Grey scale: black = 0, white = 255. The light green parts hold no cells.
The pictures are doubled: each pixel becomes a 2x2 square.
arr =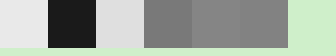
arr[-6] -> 232
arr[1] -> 26
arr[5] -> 130

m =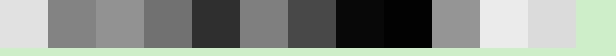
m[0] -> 225
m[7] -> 8
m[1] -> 131

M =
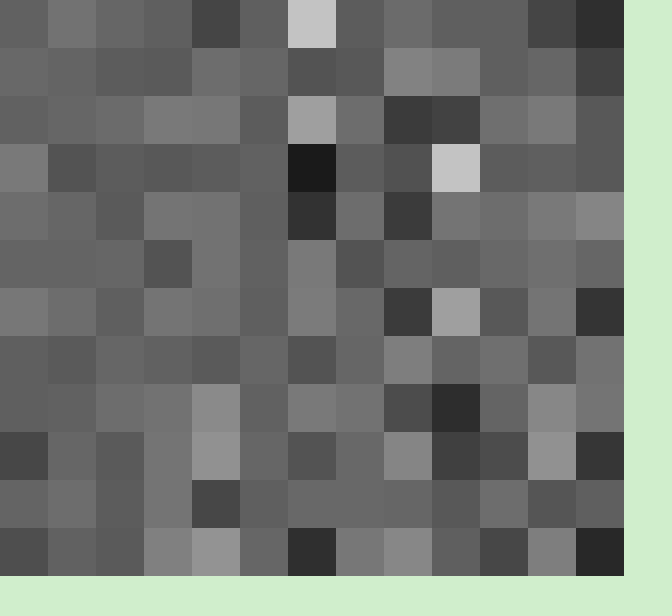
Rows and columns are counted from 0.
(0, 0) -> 98
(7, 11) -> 87
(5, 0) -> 100
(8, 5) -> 97
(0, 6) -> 195
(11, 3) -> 128
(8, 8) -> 75
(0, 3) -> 94
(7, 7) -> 102
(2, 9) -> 67
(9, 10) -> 75
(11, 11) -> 125
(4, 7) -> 109
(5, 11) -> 111
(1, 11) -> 101
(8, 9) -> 45
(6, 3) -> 115
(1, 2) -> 93
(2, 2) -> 106
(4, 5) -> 95
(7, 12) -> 113
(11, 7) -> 118
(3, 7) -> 92
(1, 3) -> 91
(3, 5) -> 98
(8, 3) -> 114
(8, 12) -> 116
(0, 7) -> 93
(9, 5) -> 102
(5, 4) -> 114
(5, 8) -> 99
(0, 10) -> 94
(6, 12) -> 51

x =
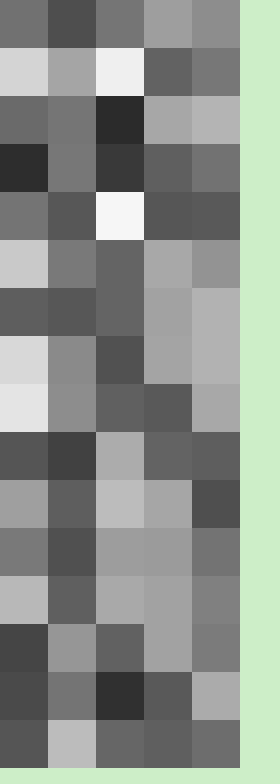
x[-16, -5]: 113
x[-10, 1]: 87
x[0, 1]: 78
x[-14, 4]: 180
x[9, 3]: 99
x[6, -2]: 162
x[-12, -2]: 86
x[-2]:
[74, 116, 48, 89, 171]
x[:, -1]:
[141, 119, 180, 114, 89, 147, 178, 178, 168, 94, 79, 115, 128, 123, 171, 109]
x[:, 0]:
[113, 212, 106, 45, 116, 201, 94, 216, 228, 85, 159, 121, 184, 69, 74, 85]
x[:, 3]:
[158, 98, 167, 95, 86, 168, 162, 164, 89, 99, 166, 155, 162, 162, 89, 95]
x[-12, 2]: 246
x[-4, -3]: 169
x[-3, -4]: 150
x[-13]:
[45, 119, 57, 95, 114]
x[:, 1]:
[78, 165, 117, 119, 87, 121, 87, 138, 141, 65, 94, 80, 95, 150, 116, 188]
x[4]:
[116, 87, 246, 86, 89]

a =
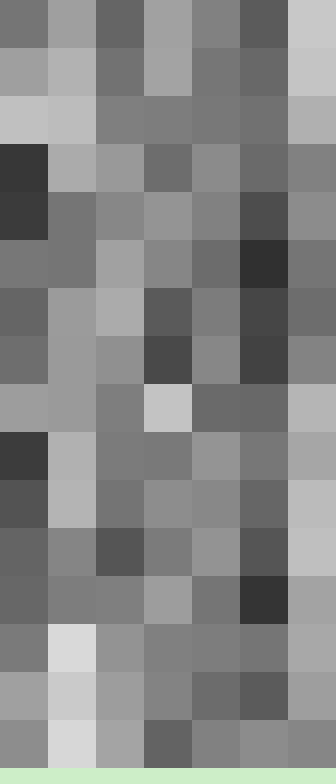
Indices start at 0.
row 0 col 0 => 117
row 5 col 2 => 161
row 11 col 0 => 100
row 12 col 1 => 125
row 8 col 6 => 181
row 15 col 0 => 141
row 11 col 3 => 123
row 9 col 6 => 166
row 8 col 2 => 126
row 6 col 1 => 155
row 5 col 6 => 117
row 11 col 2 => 85
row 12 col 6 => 163
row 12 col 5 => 52
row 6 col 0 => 101
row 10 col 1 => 180
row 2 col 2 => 127
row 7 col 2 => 144
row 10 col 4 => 136
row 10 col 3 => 141
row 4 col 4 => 129
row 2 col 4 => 120
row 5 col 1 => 117
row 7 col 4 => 135
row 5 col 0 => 119
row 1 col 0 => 159
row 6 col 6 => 109
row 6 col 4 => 124
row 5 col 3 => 134
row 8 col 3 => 195
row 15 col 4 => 129
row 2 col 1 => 188

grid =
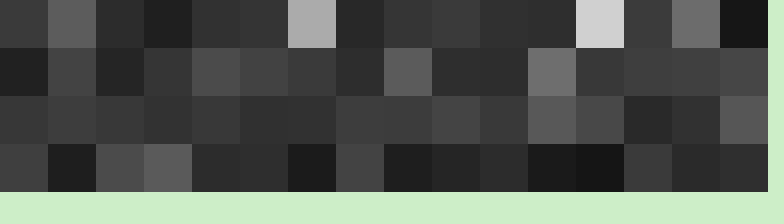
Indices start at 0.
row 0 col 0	58
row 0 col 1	92
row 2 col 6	49
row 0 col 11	46
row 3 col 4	44
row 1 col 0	33
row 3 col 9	37
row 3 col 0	63
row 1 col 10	45
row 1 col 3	53
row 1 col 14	64
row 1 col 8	91
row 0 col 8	53
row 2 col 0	55
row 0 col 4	49
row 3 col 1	30
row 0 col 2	44
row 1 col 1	67

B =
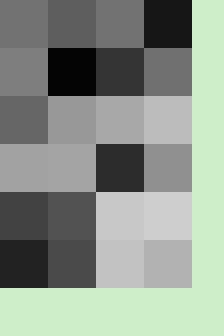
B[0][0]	116
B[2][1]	152
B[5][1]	74
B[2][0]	103
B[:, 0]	[116, 125, 103, 163, 66, 35]
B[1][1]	5

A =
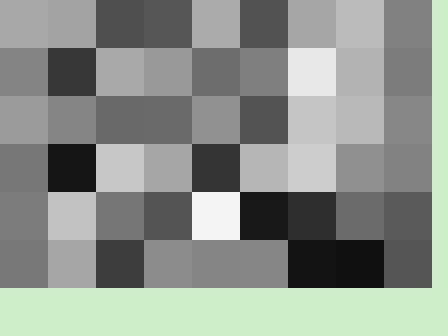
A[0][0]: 168
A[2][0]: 155
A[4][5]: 24
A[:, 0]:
[168, 132, 155, 119, 124, 120]
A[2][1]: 133
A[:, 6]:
[166, 232, 197, 205, 46, 19]
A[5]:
[120, 166, 61, 140, 133, 134, 19, 16, 85]
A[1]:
[132, 55, 169, 153, 109, 127, 232, 179, 124]
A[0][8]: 129
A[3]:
[119, 21, 199, 166, 52, 182, 205, 144, 130]
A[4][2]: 118
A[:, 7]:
[187, 179, 185, 144, 107, 16]
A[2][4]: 145
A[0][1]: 163

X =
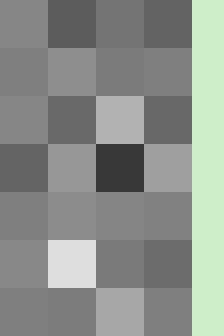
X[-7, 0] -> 134
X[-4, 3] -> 159
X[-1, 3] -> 127
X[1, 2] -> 123
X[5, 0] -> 136
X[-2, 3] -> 108
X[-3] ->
[127, 140, 133, 129]
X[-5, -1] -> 104
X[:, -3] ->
[92, 142, 105, 151, 140, 222, 124]
